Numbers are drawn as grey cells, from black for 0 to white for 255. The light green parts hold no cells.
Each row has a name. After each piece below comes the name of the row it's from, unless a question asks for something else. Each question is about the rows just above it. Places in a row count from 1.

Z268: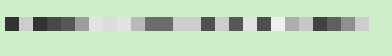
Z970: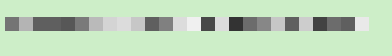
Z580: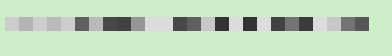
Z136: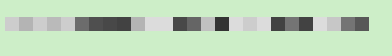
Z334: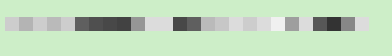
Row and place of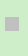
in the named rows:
Z136, 15
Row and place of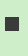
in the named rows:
Z580, 22
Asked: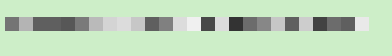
Z970
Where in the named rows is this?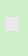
Z970, 26
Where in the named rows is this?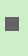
Z136, 14
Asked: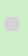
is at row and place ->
Z970, 8
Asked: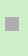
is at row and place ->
Z268, 21

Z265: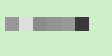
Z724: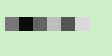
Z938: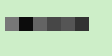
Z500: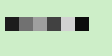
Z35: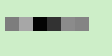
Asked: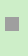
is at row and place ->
Z500, 3
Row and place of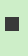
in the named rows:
Z265, 6
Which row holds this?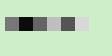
Z724
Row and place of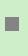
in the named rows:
Z35, 6
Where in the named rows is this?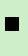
Z35, 3

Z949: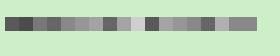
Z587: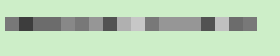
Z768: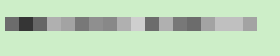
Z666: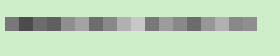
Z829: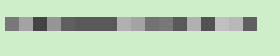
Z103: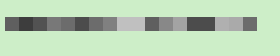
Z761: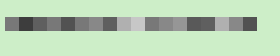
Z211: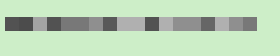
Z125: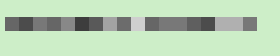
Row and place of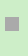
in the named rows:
Z103, 17
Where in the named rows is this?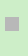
Z829, 17
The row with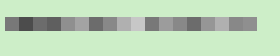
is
Z666
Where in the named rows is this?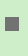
Z829, 11
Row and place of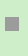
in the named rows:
Z666, 12
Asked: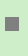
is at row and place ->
Z103, 8
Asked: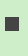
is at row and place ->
Z829, 3

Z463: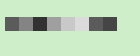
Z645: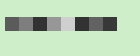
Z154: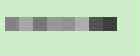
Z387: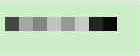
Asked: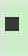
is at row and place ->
Z645, 8
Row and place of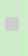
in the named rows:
Z645, 5
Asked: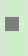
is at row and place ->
Z645, 2
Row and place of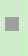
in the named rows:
Z463, 4
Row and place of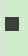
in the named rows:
Z154, 8

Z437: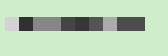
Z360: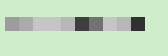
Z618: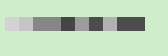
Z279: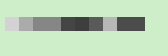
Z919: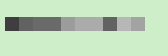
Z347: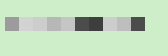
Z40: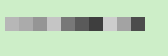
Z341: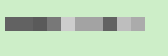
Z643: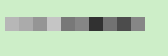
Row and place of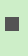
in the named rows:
Z437, 7
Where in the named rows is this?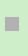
Z618, 8
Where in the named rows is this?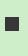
Z437, 6

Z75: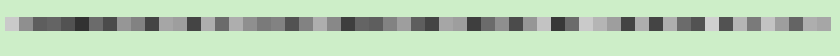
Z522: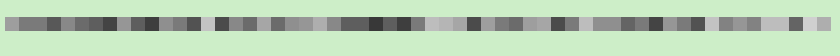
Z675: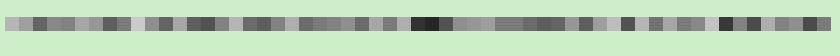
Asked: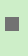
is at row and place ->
Z675, 47
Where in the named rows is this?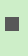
Z522, 4

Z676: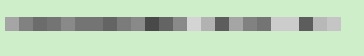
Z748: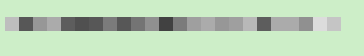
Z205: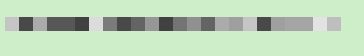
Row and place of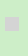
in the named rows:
Z676, 14
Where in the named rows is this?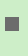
Z676, 3
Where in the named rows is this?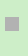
Z676, 15
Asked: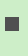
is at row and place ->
Z748, 6

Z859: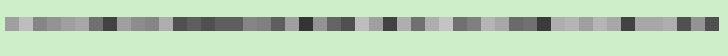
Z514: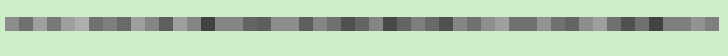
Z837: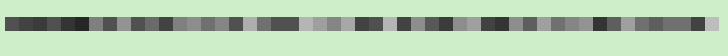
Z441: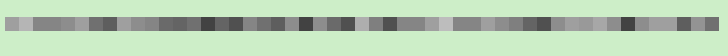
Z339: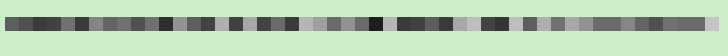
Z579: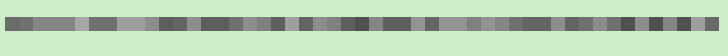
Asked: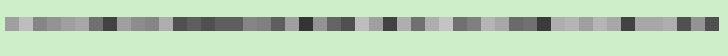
Z859
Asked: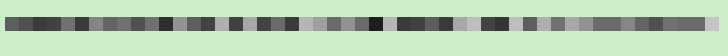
Z339
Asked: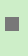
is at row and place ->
Z514, 4
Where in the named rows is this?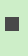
Z514, 28
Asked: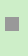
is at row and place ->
Z441, 42
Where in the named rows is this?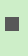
Z837, 31

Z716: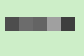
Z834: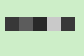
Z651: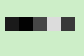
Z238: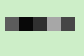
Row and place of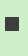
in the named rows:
Z716, 5
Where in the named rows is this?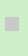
Z834, 4
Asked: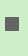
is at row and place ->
Z716, 3

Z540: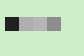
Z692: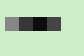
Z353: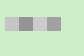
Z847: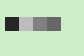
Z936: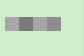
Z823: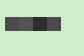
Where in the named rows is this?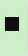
Z692, 3
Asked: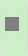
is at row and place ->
Z847, 3
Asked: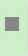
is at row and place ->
Z692, 1
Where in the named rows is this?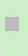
Z847, 2
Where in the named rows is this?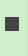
Z692, 4
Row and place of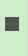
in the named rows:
Z823, 2

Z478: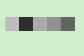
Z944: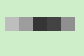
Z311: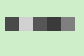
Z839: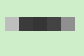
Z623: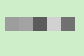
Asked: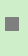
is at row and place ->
Z311, 5
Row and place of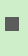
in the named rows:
Z623, 3
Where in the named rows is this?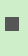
Z311, 3

